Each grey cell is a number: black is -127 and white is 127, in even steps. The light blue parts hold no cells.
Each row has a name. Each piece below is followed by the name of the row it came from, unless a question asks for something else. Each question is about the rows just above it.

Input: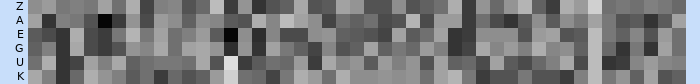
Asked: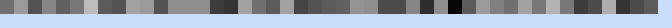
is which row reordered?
E
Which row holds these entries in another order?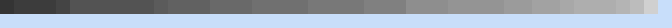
K

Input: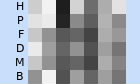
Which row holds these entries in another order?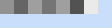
D
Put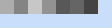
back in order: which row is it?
M
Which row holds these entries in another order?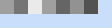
D
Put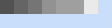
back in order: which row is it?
D
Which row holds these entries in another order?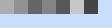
M
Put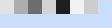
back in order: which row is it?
H
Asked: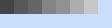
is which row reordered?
M

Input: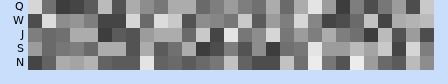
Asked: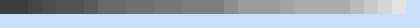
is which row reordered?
S
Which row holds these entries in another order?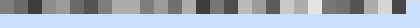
J

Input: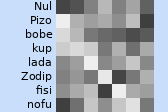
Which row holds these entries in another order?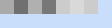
kup
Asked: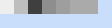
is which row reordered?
fisi

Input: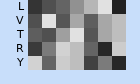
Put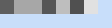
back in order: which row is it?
V
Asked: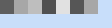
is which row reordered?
V
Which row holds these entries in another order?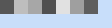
T
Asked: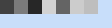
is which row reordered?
Y

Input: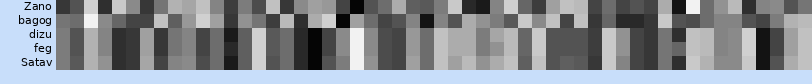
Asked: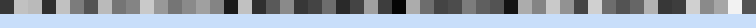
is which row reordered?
Zano
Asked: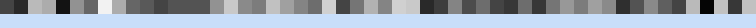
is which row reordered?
feg
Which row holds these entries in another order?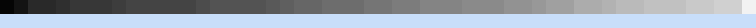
feg
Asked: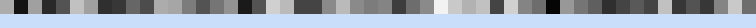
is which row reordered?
dizu

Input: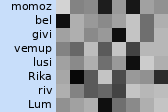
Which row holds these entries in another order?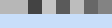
vemup
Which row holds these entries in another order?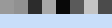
Rika
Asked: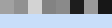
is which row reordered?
momoz
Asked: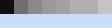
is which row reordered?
bel
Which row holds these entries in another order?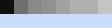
Lum
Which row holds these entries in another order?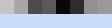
Rika

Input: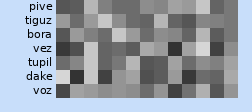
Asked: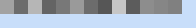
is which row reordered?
pive
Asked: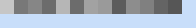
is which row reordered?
pive
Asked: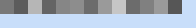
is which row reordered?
bora
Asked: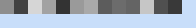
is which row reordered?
vez
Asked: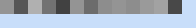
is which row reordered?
voz
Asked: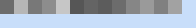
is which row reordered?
pive
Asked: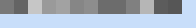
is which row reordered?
pive

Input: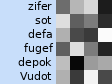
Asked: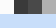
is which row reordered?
defa
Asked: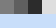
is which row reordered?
sot
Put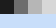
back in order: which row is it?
zifer

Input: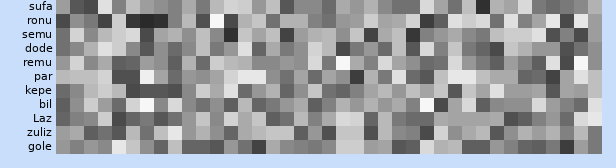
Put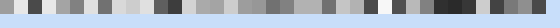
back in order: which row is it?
ronu
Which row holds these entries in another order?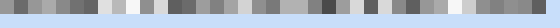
bil

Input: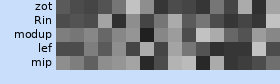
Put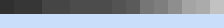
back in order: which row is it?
lef
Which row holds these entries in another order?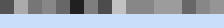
modup
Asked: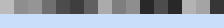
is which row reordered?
mip
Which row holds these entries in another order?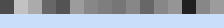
modup
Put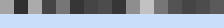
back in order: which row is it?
zot
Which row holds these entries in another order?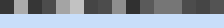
Rin

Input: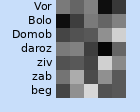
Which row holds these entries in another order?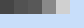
ziv
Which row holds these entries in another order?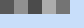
zab
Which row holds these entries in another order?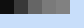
Vor
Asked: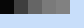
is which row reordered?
daroz
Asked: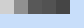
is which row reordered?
Domob
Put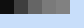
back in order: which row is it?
Bolo

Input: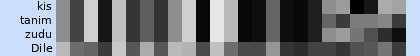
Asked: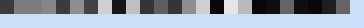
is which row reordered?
tanim
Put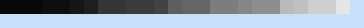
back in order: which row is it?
tanim
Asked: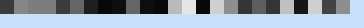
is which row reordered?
tanim

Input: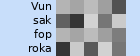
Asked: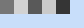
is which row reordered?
roka
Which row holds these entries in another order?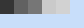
sak
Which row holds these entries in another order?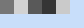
roka

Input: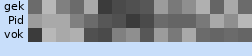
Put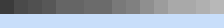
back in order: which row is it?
vok
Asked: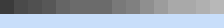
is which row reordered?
gek
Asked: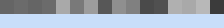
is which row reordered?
vok
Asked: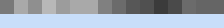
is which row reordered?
Pid
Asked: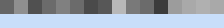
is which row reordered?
gek
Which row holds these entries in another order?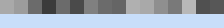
gek
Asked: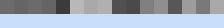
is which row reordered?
vok

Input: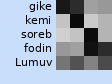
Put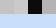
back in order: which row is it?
kemi
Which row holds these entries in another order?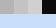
soreb
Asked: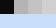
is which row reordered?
soreb
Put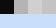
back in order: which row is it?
soreb
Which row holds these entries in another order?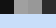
fodin
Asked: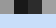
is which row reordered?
gike

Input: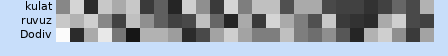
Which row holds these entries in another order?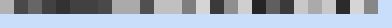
kulat
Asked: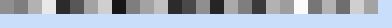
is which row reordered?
Dodiv
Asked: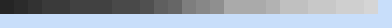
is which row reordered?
ruvuz
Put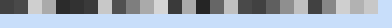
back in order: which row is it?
ruvuz
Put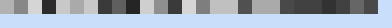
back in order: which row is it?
kulat
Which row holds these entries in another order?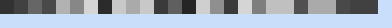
kulat
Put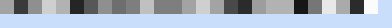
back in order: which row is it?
Dodiv

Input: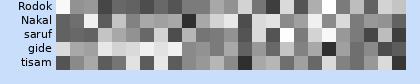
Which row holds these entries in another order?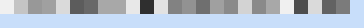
gide
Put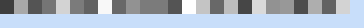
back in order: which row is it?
Rodok
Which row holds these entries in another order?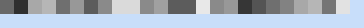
tisam
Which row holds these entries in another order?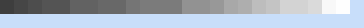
Rodok

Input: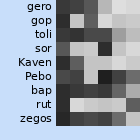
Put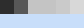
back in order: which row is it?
sor
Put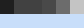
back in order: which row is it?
Pebo
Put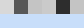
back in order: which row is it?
sor
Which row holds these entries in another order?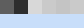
rut
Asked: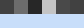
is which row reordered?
zegos

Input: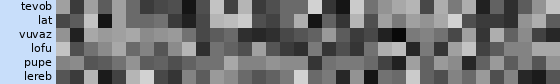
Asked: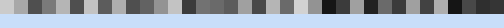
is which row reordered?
tevob
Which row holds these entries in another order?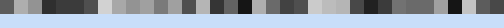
lat

